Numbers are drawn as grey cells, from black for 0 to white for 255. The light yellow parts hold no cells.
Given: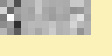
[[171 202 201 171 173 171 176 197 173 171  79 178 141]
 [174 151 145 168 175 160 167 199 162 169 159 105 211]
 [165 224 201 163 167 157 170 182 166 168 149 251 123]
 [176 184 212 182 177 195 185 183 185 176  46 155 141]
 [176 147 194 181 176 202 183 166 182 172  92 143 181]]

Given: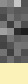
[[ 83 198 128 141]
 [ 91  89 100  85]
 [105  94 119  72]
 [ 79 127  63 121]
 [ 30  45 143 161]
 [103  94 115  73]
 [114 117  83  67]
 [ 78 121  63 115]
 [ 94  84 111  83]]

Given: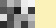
[[245 235 154 187 111]
 [ 58 226  26  97  81]
 [194 155 155  74 223]
 [159  59 161  83  46]]

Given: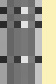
[[195 112 120 115 102 160]
 [ 51 124 227  56 112  41]
 [195 112 120 115 102 160]
 [ 52 124 227  56 112  41]
 [195 112 120 115 102 160]
 [195 112 120 115 102 160]
 [195 112 120 115 102 159]
 [195 112 120 115 102 160]
 [ 51 124 227  56 112  41]
 [196 112 121 116 102 161]
 [195 112 120 115 102 160]
 [195 112 121 115 102 160]]

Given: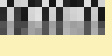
[[209  29 221  29  22  37 221  22 221  39  26 209 204  25 220]
 [ 25 203  34 215 210 195  40 210  35 222 213  25  58 207  41]
 [ 24 200  36 214 207 192  43 207  37 224 211  24  61 205  44]
 [ 73 166  85 165 158 172  85 158  85 175 162  73  73 161  84]
 [ 98 173  86 158 165 179  78 165  84 148 161  98  63 168  77]]

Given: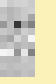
[[202 211 209 202 222]
 [206 201 190 181 192]
 [166 201 192 182 198]
 [129 162  54 189 152]
 [196 206 174 191 199]
 [245 192 213 165 178]
 [183 190 179 199 189]
 [129 230 149 238 244]
 [194 201 184 186 187]
 [196 194 193 188 195]
 [188 193 182 187 182]]

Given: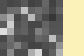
[[ 87  66 102  71  66  88  74  70  80]
 [100  74  96 108  98 194 110 108  79]
 [ 80  55  73  99 186  91  71 173 140]
 [ 83  83 100  71  71  95  81 207  92]
 [ 85  85 106 128  75  97  89 174 221]
 [104 191  95 102  73  73  76 109  72]
 [144  85  79  69  67  90 126 103  87]
 [177  95  70 214 173  77  75 139  74]]

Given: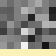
[[109 128 169 147 120 130 108 132]
 [ 31 127 115 158 181 127  92  95]
 [ 41 162 163  35 132 128  96 113]
 [175 181 112 109  73 117 149  86]
 [ 70  98  53 166 215  87 114  61]
 [132 132  95  32 109 127 133 141]
 [ 98  20 112 105 242 138 114 152]]
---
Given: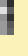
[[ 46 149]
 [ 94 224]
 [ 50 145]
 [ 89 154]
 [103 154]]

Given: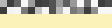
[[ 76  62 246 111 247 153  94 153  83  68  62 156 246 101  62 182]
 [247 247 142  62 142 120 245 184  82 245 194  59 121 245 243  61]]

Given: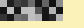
[[140  18 100  22 107  55  68  31 182]
 [ 21 179  23  86 191 189  23 192  21]
 [181  38  21 179 191 103 114  24  52]]

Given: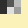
[[187  87  45]
 [156 223  47]]

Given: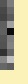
[[125  85]
 [105  72]
 [ 91  67]
 [160  95]
 [ 12  97]
 [124  85]
 [130  82]
 [103  49]
 [192 135]
 [ 93 103]]

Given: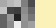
[[ 76 127 195 184 169]
 [103 140  61  68 196]
 [118 149  35 152  99]
 [159 144 237 140  99]]

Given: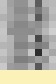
[[185 180  93 182 146 146 160 194]
 [188 156 119 154 140 140 166 192]
 [181 151  89 181 149 149 166 177]
 [194 168 142 150 136 136 155 192]
 [206 183 151 140 141 141 142 198]
 [174 158  72 188 143 143 180 195]
 [185 134 124 147 132 132 178 181]
 [166 183  44 198 149 149 176 196]
 [198 146 155 138 126 126 167 183]
 [188 173  88 182 150 150 156 201]]
